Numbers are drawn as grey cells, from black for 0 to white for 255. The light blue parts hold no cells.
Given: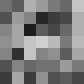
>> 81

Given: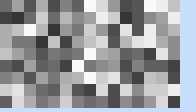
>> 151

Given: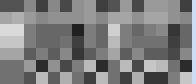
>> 54

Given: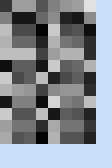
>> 84

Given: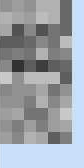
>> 166

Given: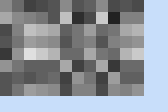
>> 138

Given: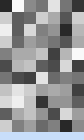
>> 128

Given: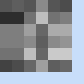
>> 159

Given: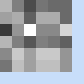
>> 191
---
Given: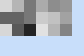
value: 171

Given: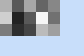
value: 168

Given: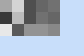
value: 79

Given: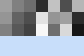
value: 194

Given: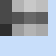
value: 179

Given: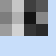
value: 198

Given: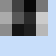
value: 65

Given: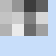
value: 149

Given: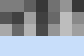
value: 113

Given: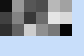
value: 77
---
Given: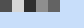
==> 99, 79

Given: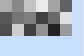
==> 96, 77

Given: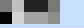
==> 120, 4

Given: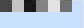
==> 111, 69

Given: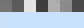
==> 71, 115

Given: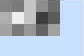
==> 110, 162

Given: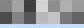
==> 154, 75

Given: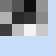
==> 148, 61
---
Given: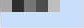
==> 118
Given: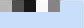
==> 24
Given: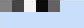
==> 243
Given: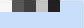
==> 64
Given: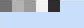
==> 155
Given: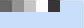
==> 197
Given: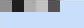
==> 173
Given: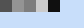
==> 125
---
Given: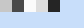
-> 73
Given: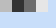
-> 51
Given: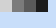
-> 123
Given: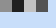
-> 32
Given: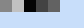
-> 193
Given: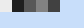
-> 32
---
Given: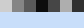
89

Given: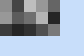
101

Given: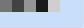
117

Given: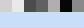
137

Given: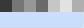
151

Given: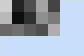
103
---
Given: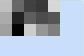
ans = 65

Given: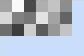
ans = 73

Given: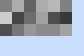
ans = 99

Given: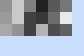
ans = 128

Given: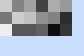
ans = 162

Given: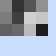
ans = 85
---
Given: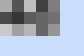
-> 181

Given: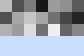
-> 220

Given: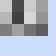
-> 114

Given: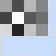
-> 195

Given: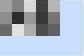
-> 173

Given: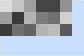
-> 100

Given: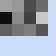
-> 127
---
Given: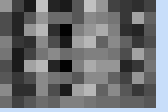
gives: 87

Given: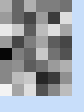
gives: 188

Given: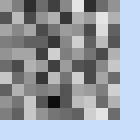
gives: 108

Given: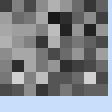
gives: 97

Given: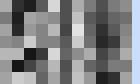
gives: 163

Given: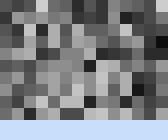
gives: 163
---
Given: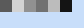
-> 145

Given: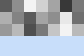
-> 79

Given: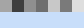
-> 143

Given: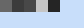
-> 72

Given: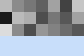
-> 78

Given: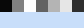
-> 254

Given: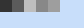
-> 190

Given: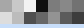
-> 79

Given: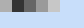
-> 102
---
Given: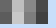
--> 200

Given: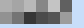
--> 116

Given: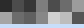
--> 108

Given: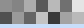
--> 154

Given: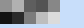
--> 42

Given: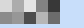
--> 151
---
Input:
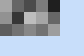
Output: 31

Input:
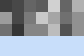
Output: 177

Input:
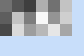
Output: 195

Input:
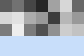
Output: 103

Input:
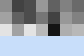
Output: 106

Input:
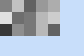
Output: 173

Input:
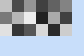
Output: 131
